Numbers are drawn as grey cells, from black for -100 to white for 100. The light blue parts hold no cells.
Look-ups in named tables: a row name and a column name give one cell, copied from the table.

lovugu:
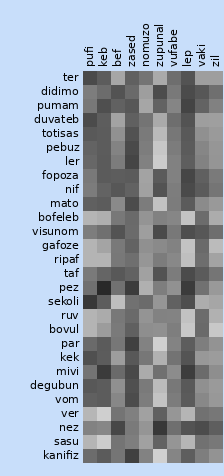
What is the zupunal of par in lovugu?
63
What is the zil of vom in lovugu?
19
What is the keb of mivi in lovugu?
-54
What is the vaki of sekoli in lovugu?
36
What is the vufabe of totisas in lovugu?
-7
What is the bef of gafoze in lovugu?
-5
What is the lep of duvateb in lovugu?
-35

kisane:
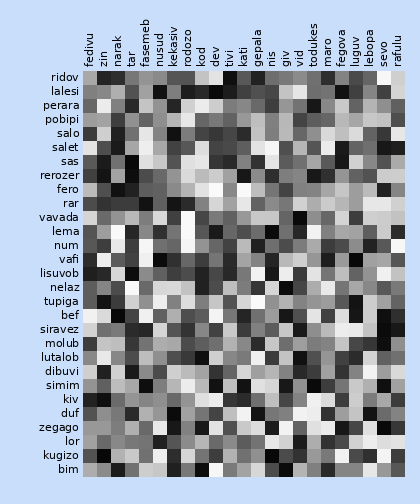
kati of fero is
95
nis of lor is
81
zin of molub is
54
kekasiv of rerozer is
15
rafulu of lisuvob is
52
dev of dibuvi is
-60
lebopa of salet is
-13
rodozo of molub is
-40
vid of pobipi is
-47
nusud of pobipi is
12

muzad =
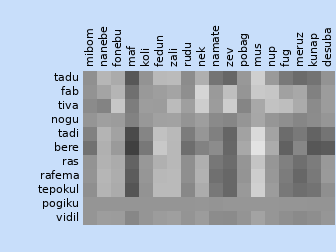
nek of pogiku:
18
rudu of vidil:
16
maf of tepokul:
-33
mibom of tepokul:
12
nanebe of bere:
38
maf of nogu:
2
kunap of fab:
1

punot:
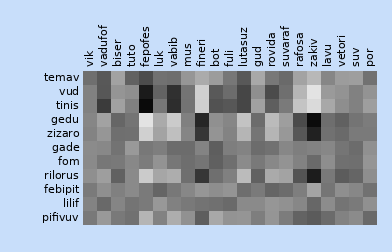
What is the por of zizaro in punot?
-4
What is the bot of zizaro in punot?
16
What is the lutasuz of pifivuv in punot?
17
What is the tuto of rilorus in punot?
8
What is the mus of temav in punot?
18
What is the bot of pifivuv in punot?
32
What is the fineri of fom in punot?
-8
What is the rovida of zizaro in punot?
42
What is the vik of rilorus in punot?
12
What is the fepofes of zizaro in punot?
63
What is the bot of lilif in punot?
-12
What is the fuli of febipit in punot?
16
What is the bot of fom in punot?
-25
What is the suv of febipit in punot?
6
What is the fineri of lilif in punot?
-10
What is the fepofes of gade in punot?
-6

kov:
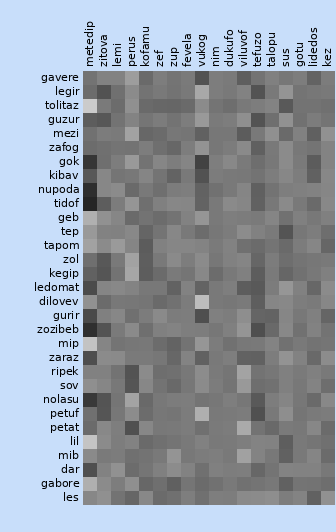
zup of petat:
-5
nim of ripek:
-4
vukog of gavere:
-36
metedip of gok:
-58
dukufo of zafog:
-3
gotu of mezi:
1
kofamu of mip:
-6
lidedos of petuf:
-4
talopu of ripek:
-7
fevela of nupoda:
-1
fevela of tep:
-5
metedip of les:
6
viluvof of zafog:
8
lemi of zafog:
-9
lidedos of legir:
-7
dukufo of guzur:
-2
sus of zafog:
9
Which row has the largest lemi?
tapom

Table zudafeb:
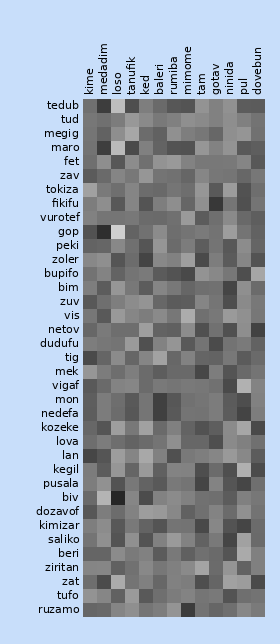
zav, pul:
-19
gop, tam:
-4
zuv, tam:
4
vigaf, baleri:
-5
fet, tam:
-6
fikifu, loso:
-31
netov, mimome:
10
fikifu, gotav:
-56

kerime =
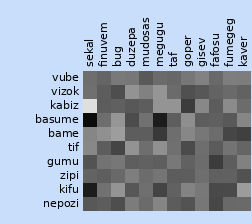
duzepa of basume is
-40
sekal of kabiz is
75
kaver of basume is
5
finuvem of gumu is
-10
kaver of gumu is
1
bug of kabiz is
-25
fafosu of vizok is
-22
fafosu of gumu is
-53
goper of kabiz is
-53

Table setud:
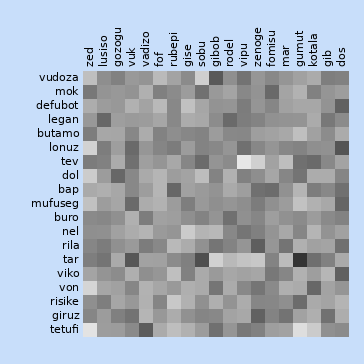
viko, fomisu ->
-6
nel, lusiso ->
13
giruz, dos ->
36
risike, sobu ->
13
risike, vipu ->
35
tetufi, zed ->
78
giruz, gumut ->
27
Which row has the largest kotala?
tetufi

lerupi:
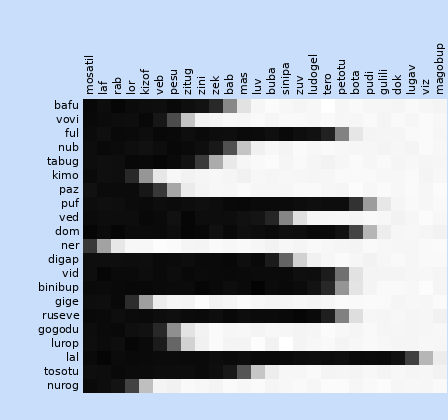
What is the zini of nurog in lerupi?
94
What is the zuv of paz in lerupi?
95
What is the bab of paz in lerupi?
93
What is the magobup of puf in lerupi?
95
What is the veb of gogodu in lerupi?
-69
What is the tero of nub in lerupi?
95
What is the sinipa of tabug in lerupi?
92
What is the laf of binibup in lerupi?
-91
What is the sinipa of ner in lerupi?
94
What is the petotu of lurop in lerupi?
91
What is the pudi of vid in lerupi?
91
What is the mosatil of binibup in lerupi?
-92
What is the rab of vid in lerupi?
-92
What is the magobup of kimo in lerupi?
94
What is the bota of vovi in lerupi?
93
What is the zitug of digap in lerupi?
-90
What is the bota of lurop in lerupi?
94
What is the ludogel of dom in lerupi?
-93
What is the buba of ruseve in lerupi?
-91
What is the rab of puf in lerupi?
-89

